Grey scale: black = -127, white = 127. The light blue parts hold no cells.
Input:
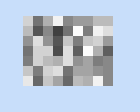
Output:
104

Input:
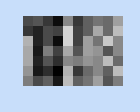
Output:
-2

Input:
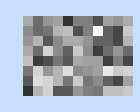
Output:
-78

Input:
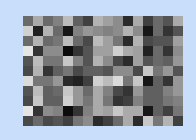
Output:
-54

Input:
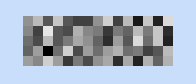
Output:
29

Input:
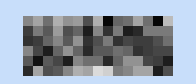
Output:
-86
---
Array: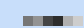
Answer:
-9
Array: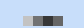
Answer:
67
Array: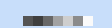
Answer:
-43
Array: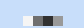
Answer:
117
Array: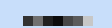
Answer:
-77
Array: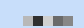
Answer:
56
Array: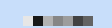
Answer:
102
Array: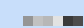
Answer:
21
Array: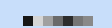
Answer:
-105
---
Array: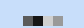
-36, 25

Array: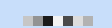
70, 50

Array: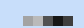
35, -65

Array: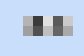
52, 41

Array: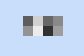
-34, 29

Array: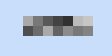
41, 3

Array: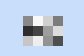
9, -49

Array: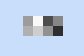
28, -81

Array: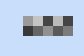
26, -4
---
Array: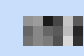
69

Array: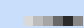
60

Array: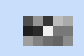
60

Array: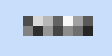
89

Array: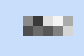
95

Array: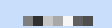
71

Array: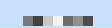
72

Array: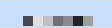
64
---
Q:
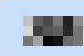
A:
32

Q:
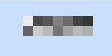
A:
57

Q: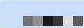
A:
16

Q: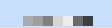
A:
0

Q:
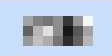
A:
45

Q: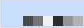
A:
-11

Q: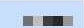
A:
-14

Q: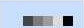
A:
-59

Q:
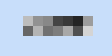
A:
-14

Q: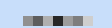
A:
47
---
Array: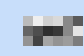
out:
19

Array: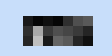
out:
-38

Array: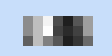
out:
-96

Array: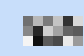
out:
-54

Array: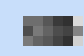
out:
-60

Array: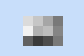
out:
-69

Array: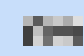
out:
82

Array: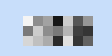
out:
96

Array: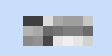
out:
112

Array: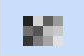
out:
-3
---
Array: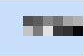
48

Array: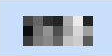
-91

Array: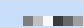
31

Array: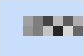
45

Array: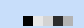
51

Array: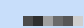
78

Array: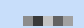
33
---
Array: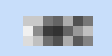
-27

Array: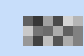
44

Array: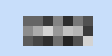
65

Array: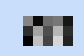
-49

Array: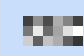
36

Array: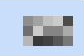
5

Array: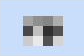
64

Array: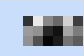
-110

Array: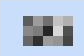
-89
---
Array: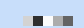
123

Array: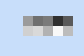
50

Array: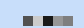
-102

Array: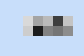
2

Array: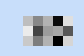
50

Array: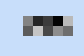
-55

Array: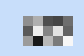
56
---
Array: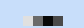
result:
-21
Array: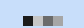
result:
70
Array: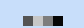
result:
71
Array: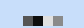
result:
-114
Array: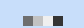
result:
66
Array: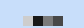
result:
-103
